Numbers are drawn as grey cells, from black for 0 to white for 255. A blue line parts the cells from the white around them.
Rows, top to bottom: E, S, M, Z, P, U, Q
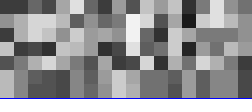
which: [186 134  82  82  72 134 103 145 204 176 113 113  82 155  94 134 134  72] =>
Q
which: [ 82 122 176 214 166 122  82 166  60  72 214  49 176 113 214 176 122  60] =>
P

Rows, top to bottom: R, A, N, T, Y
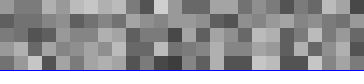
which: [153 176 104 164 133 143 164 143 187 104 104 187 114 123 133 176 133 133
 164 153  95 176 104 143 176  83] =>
T
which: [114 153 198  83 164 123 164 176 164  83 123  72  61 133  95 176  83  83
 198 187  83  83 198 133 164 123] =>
Y
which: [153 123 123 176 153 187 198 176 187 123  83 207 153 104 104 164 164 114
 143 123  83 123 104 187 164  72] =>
R

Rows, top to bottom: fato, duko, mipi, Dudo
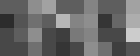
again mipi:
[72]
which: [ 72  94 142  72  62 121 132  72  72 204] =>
mipi
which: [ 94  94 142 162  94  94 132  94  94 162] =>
fato
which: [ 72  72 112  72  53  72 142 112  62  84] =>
Dudo

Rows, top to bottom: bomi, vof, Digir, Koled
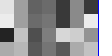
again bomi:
[57]
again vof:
[236]
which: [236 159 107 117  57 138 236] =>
vof

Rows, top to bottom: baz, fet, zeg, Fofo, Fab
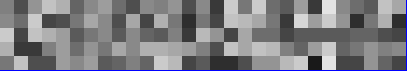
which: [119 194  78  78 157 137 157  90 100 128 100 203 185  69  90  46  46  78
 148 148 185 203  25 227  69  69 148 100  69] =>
Fab
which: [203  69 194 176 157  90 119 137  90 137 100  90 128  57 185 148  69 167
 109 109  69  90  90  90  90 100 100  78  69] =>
zeg

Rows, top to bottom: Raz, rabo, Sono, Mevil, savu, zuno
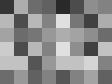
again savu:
[194]
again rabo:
[184]

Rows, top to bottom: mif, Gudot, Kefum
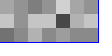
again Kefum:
[138]
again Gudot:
[197]
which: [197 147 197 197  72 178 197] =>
Gudot
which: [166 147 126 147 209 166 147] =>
mif

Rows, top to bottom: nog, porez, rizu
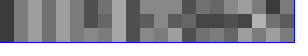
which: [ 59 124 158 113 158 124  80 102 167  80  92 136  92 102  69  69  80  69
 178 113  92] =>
porez
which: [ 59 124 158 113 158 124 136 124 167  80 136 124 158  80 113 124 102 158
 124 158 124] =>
rizu
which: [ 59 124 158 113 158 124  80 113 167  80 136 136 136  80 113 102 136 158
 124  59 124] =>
nog

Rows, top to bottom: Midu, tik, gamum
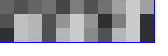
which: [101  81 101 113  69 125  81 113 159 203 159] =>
Midu
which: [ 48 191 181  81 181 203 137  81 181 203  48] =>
gamum

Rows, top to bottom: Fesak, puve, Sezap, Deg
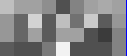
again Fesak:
[161]
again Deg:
[80]
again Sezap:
[161]
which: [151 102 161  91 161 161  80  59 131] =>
Sezap
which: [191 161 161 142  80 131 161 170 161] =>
Fesak
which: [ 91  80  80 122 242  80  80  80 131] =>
Deg

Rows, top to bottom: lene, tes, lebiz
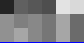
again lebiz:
[166]
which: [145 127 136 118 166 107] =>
tes

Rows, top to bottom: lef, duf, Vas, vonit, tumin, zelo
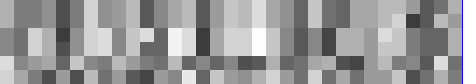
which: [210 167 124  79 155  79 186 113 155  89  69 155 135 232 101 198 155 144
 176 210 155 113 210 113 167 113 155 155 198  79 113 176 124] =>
zelo
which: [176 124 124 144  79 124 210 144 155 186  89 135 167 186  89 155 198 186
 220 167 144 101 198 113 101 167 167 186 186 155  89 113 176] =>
lef
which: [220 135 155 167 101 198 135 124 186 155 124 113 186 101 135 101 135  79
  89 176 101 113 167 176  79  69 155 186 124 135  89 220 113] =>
tumin

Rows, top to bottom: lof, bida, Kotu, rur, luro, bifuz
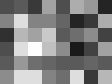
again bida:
[131]
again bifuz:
[222]
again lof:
[78]
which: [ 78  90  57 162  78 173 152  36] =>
lof

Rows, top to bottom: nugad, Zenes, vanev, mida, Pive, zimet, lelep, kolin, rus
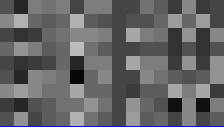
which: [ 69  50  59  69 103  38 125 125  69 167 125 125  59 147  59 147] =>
Pive
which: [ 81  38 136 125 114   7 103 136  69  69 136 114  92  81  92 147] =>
zimet
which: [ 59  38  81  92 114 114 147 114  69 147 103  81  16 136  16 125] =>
kolin

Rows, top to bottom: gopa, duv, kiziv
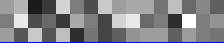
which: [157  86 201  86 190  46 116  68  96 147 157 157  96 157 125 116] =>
kiziv

